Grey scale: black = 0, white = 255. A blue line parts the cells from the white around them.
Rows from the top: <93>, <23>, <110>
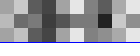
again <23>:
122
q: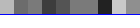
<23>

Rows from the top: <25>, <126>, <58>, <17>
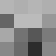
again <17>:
136
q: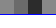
<17>
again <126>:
187
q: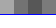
<58>

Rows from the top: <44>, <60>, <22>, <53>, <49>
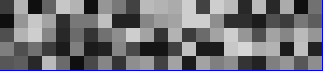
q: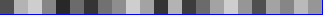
<22>
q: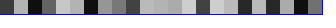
<44>

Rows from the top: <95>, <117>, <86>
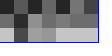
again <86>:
197
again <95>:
37
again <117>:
109
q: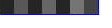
<95>
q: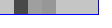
<86>

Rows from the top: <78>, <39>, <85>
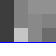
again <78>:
145
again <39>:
130

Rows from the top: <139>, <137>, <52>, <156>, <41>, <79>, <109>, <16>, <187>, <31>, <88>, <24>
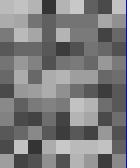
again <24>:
81
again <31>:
88
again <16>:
122
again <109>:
88

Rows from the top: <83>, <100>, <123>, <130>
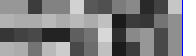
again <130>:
73
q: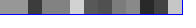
<83>

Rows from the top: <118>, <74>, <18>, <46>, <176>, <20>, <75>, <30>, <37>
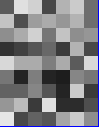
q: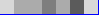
<176>
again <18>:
142

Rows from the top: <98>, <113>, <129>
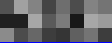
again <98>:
131
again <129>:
61

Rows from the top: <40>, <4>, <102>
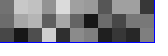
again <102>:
127
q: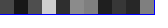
<102>
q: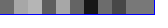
<4>
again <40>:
160

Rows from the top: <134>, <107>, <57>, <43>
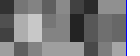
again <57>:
131
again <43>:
159
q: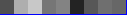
<107>

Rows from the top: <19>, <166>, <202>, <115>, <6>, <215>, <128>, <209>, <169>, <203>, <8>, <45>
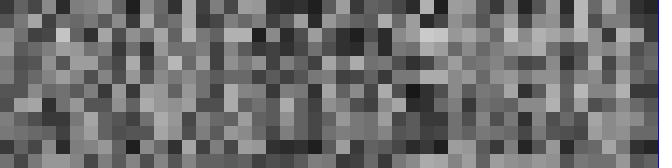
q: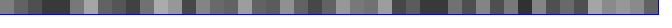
<169>
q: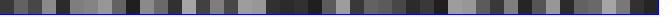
<8>
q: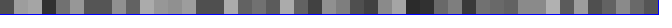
<209>

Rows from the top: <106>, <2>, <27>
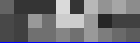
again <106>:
52
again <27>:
112
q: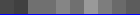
<27>
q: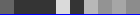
<106>
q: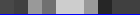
<2>

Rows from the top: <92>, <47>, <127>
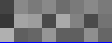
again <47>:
74
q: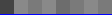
<92>
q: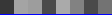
<47>
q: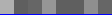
<127>

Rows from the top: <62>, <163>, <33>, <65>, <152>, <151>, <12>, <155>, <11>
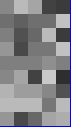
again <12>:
157
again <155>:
186
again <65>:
119
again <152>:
127

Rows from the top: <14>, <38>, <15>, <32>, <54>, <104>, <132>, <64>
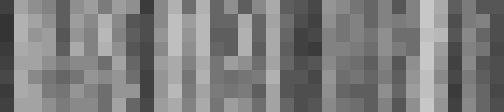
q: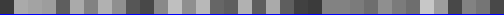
<32>
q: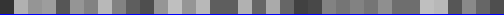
<15>
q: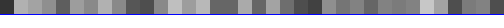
<38>
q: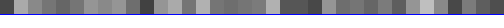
<104>

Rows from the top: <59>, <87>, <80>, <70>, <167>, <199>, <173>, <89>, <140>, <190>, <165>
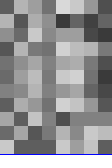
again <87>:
100
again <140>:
129
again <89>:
151
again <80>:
158

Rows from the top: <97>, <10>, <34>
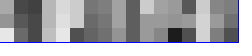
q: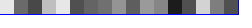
<34>
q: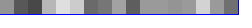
<10>
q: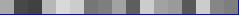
<97>

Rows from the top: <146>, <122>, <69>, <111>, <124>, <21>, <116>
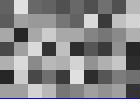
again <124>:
176
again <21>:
112
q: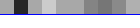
<69>
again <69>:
168
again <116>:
160
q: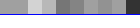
<116>

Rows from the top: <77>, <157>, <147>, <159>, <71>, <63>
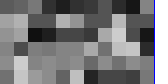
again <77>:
49
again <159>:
132
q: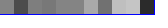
<159>
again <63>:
70
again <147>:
70
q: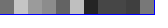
<63>

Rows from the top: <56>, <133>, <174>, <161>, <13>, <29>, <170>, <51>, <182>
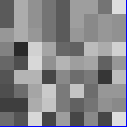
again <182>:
70
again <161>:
209
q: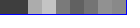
<51>
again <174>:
151

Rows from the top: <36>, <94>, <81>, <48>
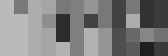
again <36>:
120
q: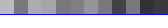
<36>
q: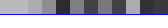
<94>
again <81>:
186

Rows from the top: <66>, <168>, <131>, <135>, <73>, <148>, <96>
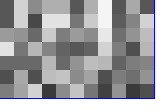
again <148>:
79
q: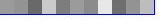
<131>
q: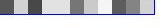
<168>
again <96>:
58
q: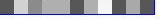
<66>
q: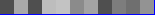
<148>
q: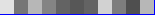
<135>

